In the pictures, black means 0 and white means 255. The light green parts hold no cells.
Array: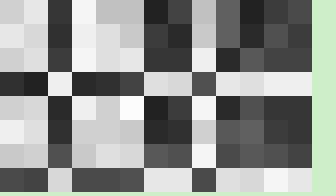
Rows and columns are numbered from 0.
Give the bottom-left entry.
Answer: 74
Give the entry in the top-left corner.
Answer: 208
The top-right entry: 74
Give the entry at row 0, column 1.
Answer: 231
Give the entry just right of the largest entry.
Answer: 34
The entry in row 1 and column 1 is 216
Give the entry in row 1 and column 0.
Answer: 231
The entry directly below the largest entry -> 201
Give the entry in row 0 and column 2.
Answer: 54
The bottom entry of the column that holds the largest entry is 80
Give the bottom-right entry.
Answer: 231
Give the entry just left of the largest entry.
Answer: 208
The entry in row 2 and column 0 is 208
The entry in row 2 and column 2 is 60
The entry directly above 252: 67
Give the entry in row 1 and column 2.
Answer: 48

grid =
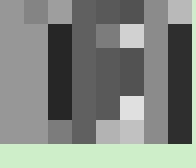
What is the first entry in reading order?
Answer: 151
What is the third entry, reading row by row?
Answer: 158
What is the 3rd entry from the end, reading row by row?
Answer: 193
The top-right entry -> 185
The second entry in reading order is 132
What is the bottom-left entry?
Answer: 151
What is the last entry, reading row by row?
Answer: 46
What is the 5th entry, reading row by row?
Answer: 89
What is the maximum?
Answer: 224
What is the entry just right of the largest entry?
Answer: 139
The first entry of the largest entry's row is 151

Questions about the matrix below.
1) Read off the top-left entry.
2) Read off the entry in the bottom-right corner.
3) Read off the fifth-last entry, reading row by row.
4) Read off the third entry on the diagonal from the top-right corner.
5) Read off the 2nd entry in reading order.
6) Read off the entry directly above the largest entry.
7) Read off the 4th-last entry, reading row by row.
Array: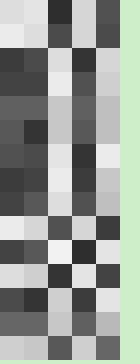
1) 221
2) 102
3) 207
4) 221
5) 228
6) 81
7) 199

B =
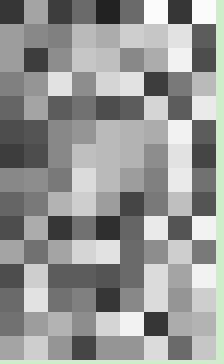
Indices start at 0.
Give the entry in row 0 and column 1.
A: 164
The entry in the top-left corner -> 54
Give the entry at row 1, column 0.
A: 157
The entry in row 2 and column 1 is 61
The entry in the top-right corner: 250
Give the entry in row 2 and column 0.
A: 157
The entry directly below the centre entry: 157
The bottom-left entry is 164
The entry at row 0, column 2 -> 61
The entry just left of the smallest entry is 106
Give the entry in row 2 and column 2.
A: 141
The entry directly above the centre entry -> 185
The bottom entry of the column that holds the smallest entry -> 149
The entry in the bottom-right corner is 198
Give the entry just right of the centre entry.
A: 157
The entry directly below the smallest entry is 172
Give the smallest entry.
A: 34

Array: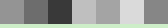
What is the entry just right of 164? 218
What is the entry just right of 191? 164
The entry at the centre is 191

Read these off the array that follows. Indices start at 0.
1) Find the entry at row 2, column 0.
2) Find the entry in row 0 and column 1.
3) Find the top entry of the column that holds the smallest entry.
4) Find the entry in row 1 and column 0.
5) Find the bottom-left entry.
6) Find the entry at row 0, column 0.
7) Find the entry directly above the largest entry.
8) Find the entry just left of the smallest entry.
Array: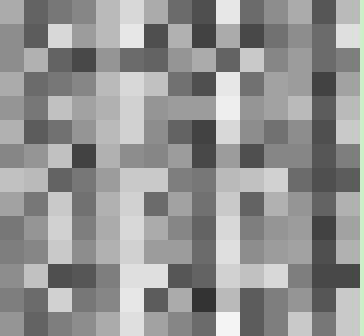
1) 141
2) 99
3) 79
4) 141
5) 149
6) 170
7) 185
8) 170

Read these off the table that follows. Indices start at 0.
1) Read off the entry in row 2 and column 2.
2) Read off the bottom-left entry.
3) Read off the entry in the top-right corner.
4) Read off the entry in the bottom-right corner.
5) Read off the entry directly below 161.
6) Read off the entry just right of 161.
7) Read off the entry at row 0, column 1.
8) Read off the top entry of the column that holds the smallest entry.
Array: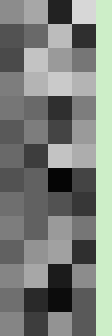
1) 154
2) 133
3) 215
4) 89
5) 27
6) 47
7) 167
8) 34

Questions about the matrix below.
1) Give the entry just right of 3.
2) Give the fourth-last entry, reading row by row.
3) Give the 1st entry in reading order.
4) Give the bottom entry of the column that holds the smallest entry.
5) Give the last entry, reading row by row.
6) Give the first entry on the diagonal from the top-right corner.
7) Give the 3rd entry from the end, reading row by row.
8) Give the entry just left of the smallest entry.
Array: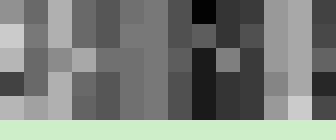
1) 52
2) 58
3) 145
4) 26
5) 72
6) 66
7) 153
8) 80

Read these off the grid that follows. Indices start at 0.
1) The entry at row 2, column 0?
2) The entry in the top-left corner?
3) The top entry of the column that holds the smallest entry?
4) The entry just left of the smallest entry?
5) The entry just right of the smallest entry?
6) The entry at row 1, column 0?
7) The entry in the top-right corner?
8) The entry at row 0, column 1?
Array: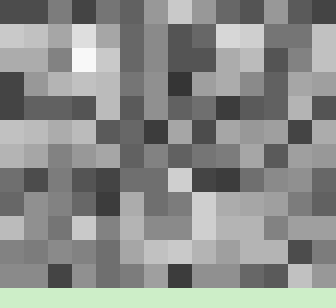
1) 172
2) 76
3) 201
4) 144
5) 159
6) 201
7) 68
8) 76
